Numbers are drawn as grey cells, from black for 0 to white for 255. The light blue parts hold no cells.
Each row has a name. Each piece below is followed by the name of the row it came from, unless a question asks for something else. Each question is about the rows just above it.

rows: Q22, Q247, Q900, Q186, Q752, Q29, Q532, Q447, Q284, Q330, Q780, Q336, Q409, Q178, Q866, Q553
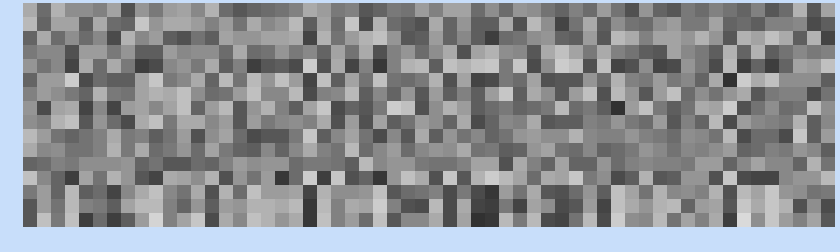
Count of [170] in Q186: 5
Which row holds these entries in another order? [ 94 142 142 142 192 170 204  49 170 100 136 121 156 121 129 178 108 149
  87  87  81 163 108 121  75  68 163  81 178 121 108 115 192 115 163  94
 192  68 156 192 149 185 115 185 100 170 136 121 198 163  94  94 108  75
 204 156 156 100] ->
Q29
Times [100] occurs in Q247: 4

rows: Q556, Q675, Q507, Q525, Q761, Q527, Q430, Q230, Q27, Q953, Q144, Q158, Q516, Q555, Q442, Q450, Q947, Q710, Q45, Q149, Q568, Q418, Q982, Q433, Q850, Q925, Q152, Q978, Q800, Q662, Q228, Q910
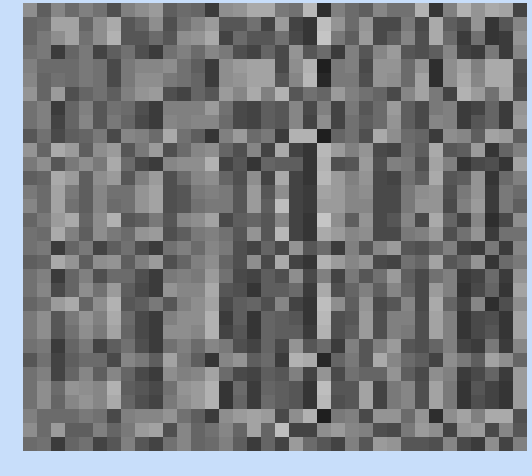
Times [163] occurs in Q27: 0
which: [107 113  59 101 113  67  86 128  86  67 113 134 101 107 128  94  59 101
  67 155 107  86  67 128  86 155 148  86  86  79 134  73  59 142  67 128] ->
Q910
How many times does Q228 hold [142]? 3
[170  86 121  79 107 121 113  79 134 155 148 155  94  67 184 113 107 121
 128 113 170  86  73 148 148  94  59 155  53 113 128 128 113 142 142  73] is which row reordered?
Q947

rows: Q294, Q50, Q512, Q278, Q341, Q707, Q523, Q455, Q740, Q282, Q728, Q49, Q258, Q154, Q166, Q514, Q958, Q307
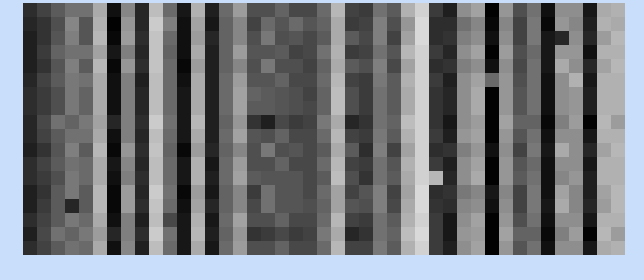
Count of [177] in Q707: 4
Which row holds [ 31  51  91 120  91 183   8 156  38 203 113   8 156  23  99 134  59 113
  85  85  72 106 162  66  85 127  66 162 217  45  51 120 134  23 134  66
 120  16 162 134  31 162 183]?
Q154
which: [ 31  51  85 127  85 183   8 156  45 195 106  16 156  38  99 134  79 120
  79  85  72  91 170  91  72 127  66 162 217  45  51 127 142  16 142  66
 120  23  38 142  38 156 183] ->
Q512
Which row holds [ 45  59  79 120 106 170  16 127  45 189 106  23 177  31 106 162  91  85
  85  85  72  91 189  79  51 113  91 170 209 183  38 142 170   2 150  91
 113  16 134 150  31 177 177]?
Q258

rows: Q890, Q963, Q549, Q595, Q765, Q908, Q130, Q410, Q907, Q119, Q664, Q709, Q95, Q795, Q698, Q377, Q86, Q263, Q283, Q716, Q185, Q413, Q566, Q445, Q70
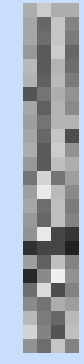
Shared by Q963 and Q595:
[103]
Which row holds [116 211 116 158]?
Q95
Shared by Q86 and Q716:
[146]
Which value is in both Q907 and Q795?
[158]
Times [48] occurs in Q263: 1
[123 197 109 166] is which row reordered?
Q549
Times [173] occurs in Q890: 3

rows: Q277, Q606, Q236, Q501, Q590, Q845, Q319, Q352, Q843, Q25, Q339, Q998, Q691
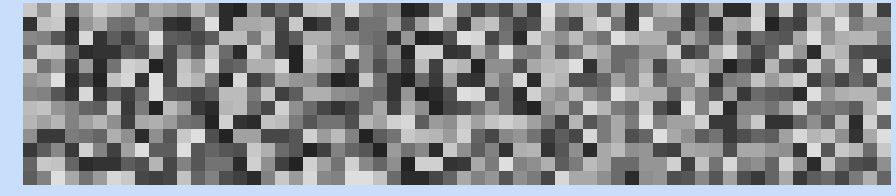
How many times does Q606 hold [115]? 5
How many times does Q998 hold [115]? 5

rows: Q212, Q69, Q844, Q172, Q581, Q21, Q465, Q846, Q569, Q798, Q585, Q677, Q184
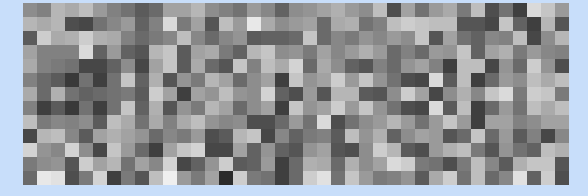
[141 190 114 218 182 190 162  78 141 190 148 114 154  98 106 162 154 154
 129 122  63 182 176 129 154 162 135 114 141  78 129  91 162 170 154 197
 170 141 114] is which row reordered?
Q212
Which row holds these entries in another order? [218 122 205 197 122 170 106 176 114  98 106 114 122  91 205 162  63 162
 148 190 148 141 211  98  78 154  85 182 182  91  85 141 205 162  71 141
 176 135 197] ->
Q465
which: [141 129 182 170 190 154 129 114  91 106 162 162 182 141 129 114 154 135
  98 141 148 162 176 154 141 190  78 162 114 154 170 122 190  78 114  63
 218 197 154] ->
Q212
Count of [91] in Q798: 4
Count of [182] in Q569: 1
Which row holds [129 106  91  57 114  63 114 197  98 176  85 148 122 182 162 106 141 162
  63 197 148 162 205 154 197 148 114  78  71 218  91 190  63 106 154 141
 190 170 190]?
Q21
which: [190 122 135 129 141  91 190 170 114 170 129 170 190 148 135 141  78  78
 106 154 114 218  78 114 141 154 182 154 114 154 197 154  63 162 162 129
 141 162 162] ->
Q569

